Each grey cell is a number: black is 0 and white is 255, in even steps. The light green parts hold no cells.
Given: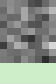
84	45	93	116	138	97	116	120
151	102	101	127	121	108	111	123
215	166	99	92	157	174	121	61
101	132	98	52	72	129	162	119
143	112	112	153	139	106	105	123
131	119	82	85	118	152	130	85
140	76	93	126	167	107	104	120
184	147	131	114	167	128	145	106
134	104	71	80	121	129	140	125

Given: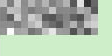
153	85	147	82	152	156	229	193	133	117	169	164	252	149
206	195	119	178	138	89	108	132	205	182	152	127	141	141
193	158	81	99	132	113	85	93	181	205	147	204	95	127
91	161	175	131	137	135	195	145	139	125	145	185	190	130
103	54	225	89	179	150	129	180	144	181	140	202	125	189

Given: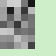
67	180	159	115	124
143	160	192	142	146
108	118	107	194	201
117	154	56	129	92
115	97	161	97	162
185	56	168	30	159
22	120	210	207	176

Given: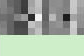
120	199	135	135	137	116	191	159	76	78	99	135
143	205	114	148	141	108	175	194	69	71	100	125
148	163	29	138	184	97	242	44	156	131	103	111
157	198	131	137	145	102	186	172	59	90	115	129
168	201	128	143	141	107	193	163	62	92	104	133

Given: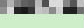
111	32	33	206	138	188	197	52	26	36	217	144
192	85	134	219	218	80	185	88	96	126	178	126

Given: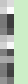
116	148
64	120
71	124
165	169
78	126
248	211
207	190
83	130
61	120
62	121
253	214
219	198
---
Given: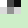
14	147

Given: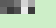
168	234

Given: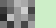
132	207	148	57

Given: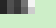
243	100

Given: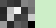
122	47	60	38

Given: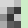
187	111	140

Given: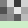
210	231	141
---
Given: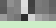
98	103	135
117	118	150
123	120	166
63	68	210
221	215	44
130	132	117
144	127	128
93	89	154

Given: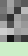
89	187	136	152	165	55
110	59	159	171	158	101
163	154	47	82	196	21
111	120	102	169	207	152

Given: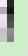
37	21	67	84	141	131
236	173	230	223	195	200

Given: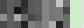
109	69	107	109
198	123	123	38
118	118	118	173
133	133	133	133
94	94	85	113
88	88	71	128
45	52	106	33
87	23	170	89
95	95	95	95
74	74	142	74

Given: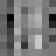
86	131	12	38	120	67	119	119
125	118	118	121	116	117	104	123
146	158	179	170	137	199	200	133
141	133	161	154	133	152	141	134
133	96	127	128	112	92	53	126
148	155	162	154	175	138	171	155
76	96	4	33	62	74	64	90
113	111	93	103	97	114	95	112

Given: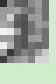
112	112	112	145	112	112	112	201	213
158	149	158	158	137	158	104	158	212
139	114	153	114	114	154	114	114	134
94	127	84	80	84	84	84	129	164
99	161	99	89	158	99	99	99	151
141	155	207	155	235	155	180	58	126
47	156	156	169	243	156	237	156	64

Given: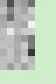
112	203	187	241	206	120	123	53	181	194
154	166	188	167	204	156	203	187	206	163
169	183	179	178	184	170	175	169	173	192
79	135	112	184	232	194	188	197	196	159
170	191	163	172	190	186	193	176	190	190
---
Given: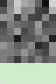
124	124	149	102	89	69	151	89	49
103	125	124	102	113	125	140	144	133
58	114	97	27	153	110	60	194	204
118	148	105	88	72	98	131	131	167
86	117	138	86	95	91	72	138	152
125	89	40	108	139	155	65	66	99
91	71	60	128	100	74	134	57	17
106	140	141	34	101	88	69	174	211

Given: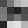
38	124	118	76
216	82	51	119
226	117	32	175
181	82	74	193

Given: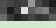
108	77	78
57	27	70
35	62	57
50	225	66
69	91	151
51	114	73
59	129	50
91	56	28

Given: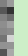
84	146	116	135	142	129	87	128
169	148	211	140	160	108	51	155

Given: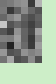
114	151	101	128	87	198	103	122	117
165	81	35	124	63	84	131	57	123
77	90	146	159	146	103	151	96	139
89	146	106	99	100	87	97	138	146
138	129	59	57	73	65	79	102	57
80	141	157	138	162	91	98	83	180

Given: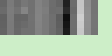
100	98	97	107	102
122	122	123	124	122
105	103	101	114	108
113	107	102	133	119
113	113	114	113	113
130	131	132	131	130
122	122	122	125	122
110	111	111	108	109
98	95	93	109	101
27	21	14	42	33
109	110	110	105	108
199	202	206	198	197
142	143	144	143	141
116	117	117	116	116

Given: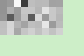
192	190	149	147	147
215	213	91	176	154
167	180	155	156	248
197	163	193	198	59
208	191	92	198	190
193	187	218	182	185
209	231	154	226	186
194	155	200	200	162
209	187	183	187	163

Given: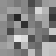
148	157	128	140	137	159	142	145
144	169	156	71	117	99	163	137
125	74	231	134	159	38	159	121
108	186	218	130	47	171	133	134
189	115	78	154	128	124	108	73
115	104	123	121	111	171	215	108
197	197	92	114	163	165	182	154
189	194	66	200	92	53	77	159
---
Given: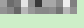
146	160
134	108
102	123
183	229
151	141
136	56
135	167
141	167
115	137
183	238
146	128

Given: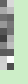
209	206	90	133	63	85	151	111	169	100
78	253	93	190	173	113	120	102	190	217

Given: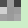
161	208	80
155	153	157
167	157	63

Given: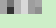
164	164
51	117
182	182
216	216
158	158
142	166

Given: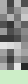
179	133	161	227	58	155	80	129	172	174
102	61	95	219	57	77	53	181	97	68
230	151	189	207	75	103	146	118	146	187
39	127	163	146	123	137	97	201	180	79

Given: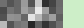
185	82	74	111
84	146	116	84
116	142	103	102
124	102	160	154
39	227	136	84
96	183	234	202
52	130	160	48
81	159	81	69
111	95	109	106

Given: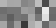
166	120	110	180
108	95	117	166
154	117	117	167
56	113	158	134
173	166	152	142
192	119	97	190
105	223	235	75
151	105	109	170

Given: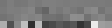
174	115	121	118
81	120	126	125
137	127	125	119
191	134	128	120
47	129	133	126
187	133	112	122
65	113	101	127
75	114	127	127
89	110	120	125
79	119	128	123
86	142	121	125
51	140	115	124
71	114	133	123
234	128	138	122
158	134	116	123
153	119	126	121
